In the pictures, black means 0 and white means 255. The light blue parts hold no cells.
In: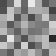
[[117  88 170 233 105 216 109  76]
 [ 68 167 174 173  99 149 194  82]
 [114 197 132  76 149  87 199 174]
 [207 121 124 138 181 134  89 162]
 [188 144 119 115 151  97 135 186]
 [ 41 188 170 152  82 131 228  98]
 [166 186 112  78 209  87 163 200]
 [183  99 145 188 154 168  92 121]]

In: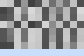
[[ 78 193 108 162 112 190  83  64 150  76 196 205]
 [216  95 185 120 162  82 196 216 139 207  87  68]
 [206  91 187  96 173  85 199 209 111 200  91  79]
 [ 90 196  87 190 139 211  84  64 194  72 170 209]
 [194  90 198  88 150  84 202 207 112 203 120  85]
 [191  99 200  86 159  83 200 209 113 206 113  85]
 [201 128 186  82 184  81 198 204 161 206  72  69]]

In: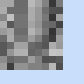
[[122  56 130 165 185 107 107 166 167]
 [ 79  82 110 152 172 108 108 108 172]
 [162  53 120 151 172 116 116 193 135]
 [ 67 104 109 147 164 115 115  89 173]
 [127  52 117 157 180 108 108 166 154]
 [157  60  89 129 156 119 119 171 108]
 [152 173  86  97 106 162 162 106  88]
 [193 196 126 108 101 177 177 149  89]
 [ 91  83  80 130 157 114 114 103 140]
 [ 79 183 119 130 129 146 146  62 156]]

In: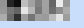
[[153 237 103 162 128 161 190  14  37 148]
 [172 142 111 161 120 182 229 100 117 152]
 [157 228 187 155 158 117 157  47 106 172]]

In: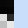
[[  9   7]
 [  5   4]
 [ 42 225]
 [232 191]]

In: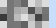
[[220 189 220 104 130 118 220]
 [118 158  80 181 170 118 150]
 [113  68 182 223 188 118  58]
 [211 150 204  99 119 118 221]]
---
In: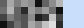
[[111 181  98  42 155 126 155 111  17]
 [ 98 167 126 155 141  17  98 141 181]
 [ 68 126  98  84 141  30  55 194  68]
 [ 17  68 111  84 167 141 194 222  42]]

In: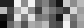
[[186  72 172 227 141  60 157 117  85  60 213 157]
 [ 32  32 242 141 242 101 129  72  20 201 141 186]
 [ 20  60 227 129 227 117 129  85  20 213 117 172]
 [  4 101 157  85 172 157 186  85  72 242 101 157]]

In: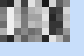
[[176 239 109 137 109 124 226  53  81 149]
 [137 239 189 124 162 162 226  38  81 189]
 [124 239 176 109 176 189 213  53  65 213]
 [109 239 201 124 189 176 201  53  53 201]
 [ 81  38 162  96 137 149  38 226 176 109]
 [ 53  38 201  65 226 176  24 213  96 137]]

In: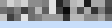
[[197  64 110 225 110 126 155 155 155  51 184 184 140 140 168 110]
 [155 210 184 210 140 140 126 225  38  94 184 197  25 168 168  78]
 [110  94 126  64 110 184  94 225  64  10 168  78 168  51 126  64]]

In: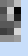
[[143 143 155]
 [116 129 187]
 [100 171  33]
 [ 88  88 116]
 [ 74 202   4]
 [ 62  74 214]]

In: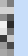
[[240  43]
 [226 111]
 [211 211]
 [183 125]
 [167 152]
 [152  73]
 [139  86]
 [ 58 198]]

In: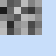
[[187  73 130 175  86 144]
 [175  42 144 160  73 116]
 [160  86 102 187 130 160]
 [130 116  86 187 175 144]
 [ 26 102 200  86  57 116]]

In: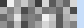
[[175 130 175  76 118 175 118 130 105 187  76]
 [145 105 187  76 130 161 214 187  90 161 130]
 [105 145 227 118 130 118 242 200  90 175 200]
 [ 62 242 161 200 145  62 214  90 145 105 214]]
